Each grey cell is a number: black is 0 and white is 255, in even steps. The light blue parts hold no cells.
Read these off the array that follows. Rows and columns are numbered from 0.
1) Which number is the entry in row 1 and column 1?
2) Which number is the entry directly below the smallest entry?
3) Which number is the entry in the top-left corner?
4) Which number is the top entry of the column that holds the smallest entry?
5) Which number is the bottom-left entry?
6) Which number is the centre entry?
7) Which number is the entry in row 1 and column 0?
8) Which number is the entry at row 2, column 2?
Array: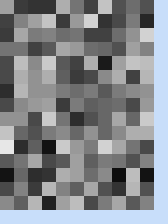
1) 130
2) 51
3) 160
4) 81
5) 138
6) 123
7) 65
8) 123

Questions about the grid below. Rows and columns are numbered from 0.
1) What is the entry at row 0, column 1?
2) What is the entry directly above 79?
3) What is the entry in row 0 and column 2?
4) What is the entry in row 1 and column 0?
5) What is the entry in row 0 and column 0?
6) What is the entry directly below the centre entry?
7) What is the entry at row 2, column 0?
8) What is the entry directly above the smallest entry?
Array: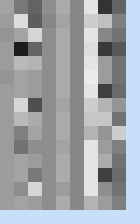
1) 121
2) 156
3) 99
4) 156
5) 163
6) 171
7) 149
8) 163
